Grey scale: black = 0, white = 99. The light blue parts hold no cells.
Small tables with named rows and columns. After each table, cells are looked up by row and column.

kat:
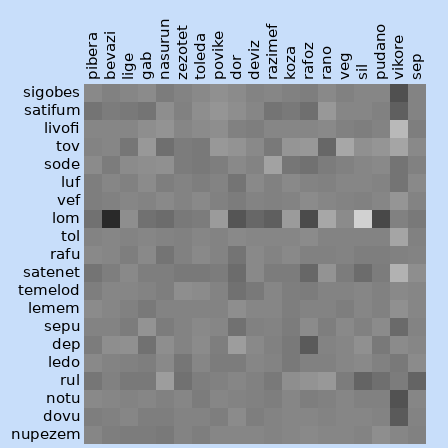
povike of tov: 59
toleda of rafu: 53
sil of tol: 51
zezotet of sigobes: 51
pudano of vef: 52
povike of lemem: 51
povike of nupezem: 52
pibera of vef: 49
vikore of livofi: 72
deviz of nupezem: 52
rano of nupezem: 52
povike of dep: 49
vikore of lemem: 56
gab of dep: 44
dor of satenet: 42
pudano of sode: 53
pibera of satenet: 45
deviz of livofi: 49
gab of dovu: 49
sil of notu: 50

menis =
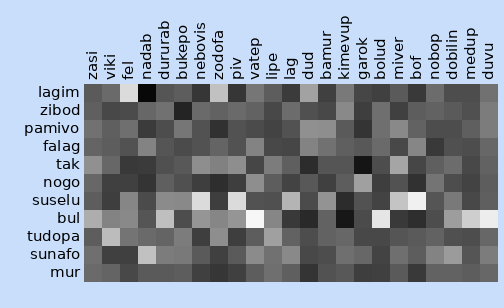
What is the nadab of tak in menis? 23
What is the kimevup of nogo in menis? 36
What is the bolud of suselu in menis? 26
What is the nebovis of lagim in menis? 21
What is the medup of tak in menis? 28
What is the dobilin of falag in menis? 31
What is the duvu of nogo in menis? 36
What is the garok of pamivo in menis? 20
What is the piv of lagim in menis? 21
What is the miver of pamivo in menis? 53
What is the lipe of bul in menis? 52
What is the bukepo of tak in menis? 34

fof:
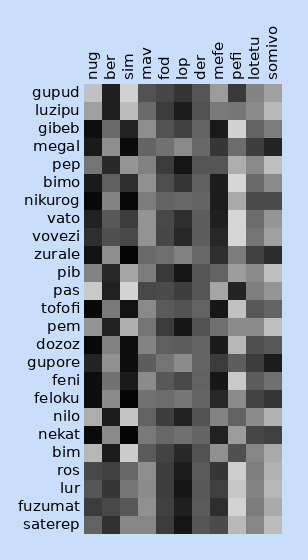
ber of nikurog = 51
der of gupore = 39
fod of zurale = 43
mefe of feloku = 15
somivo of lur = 71
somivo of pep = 74
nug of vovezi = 18
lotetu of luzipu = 54

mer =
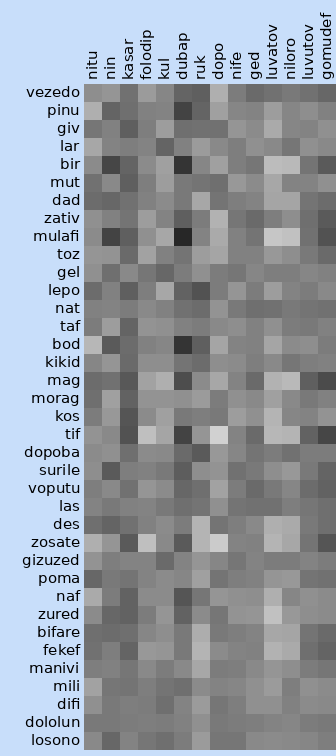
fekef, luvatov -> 69
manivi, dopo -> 48
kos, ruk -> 49
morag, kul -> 57
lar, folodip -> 51
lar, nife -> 49
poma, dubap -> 52
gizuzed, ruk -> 58
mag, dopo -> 65
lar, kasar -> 49
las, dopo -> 56
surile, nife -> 44

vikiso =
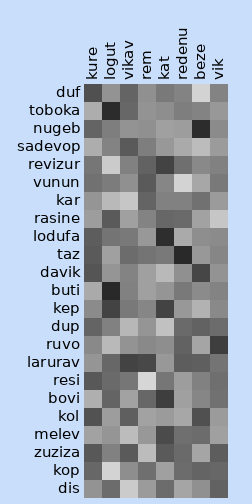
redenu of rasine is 41
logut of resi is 41
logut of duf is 57
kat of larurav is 59
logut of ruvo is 72
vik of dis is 38
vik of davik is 57
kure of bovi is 68
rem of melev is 59
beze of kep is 69
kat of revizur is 26
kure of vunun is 44
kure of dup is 39
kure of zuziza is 34
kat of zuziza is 35
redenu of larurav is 36

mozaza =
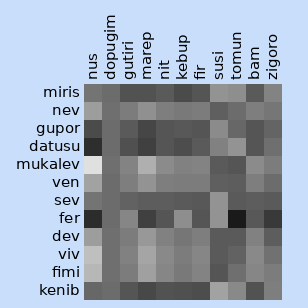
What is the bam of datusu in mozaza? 33
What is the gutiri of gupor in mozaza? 35
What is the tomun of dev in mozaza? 35
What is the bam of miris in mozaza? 35
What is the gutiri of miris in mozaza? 32
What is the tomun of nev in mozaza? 42

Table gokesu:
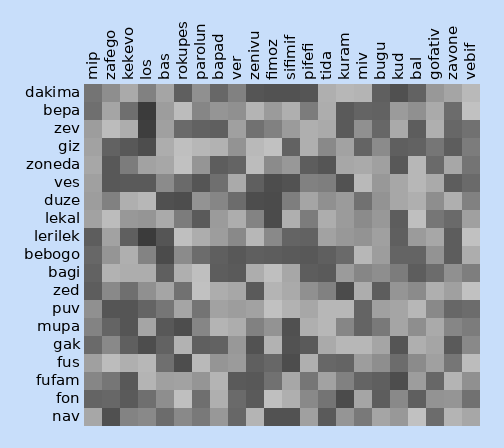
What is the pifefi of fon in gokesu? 53
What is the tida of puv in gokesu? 71
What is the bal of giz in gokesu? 38
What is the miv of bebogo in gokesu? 71
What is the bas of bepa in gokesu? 61
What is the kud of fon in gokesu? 53
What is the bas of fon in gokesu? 55
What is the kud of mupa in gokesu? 64
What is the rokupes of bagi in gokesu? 68
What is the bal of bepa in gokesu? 56
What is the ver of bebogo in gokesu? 34
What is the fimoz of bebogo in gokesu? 36
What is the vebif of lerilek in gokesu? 75
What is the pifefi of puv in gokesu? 65
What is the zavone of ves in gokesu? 36
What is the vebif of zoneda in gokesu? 45
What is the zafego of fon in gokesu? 40

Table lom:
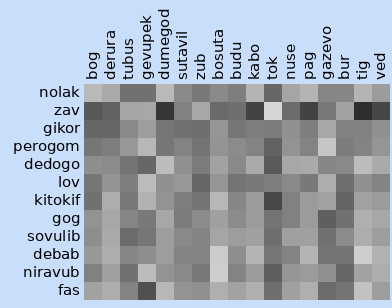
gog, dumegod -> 65
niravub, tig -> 63
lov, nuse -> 53
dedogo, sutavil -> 56
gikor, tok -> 48
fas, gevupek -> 31
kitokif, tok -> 28
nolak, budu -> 49
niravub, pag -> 60
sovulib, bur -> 54
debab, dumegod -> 61

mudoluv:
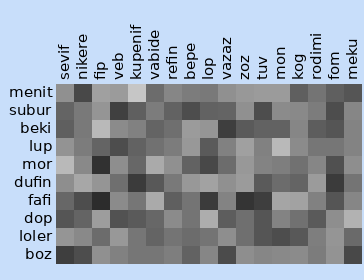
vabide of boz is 46
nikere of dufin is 65
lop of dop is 67
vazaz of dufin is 56
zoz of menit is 59
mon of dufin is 42
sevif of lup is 57
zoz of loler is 43
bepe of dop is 45
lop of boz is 52
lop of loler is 45
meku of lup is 51
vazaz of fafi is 51
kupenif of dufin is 23
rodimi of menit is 45
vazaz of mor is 42
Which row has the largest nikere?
dufin

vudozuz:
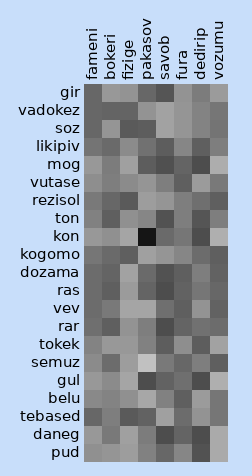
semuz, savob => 47
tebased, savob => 62
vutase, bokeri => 49
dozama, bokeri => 39
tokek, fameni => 51
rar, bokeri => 37
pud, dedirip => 32
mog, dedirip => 30
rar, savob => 30
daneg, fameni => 59
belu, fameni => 53
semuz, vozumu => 37
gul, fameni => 59
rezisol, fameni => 47
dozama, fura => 37
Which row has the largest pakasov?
semuz

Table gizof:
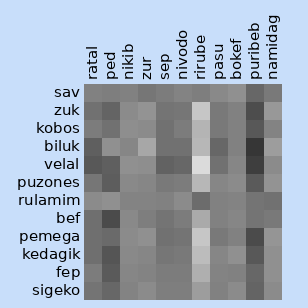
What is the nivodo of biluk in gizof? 44
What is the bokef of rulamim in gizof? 51
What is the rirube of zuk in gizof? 77
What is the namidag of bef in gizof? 47
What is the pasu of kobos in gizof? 47
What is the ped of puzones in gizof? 36
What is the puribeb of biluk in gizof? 21
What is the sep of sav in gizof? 48
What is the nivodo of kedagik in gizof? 47
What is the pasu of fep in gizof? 51
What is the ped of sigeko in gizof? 40
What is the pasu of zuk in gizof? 47
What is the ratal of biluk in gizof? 37
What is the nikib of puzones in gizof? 53

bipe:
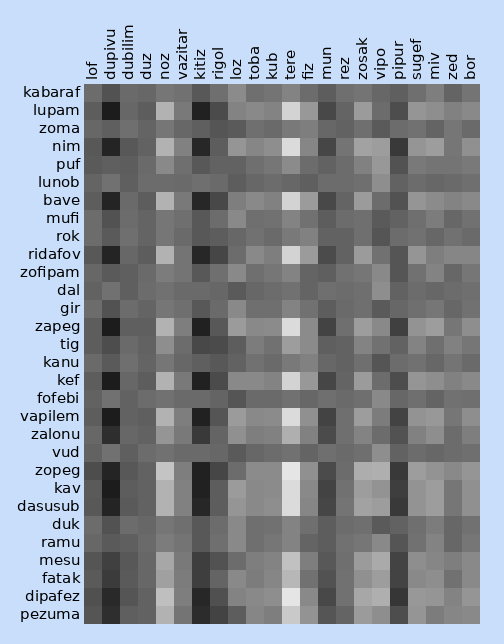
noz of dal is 44
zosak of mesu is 60
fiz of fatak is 44
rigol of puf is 38
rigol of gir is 41
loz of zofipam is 53
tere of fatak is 71
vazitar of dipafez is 49
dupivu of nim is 14
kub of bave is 50
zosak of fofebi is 43
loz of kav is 60
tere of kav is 85
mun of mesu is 34
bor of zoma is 41

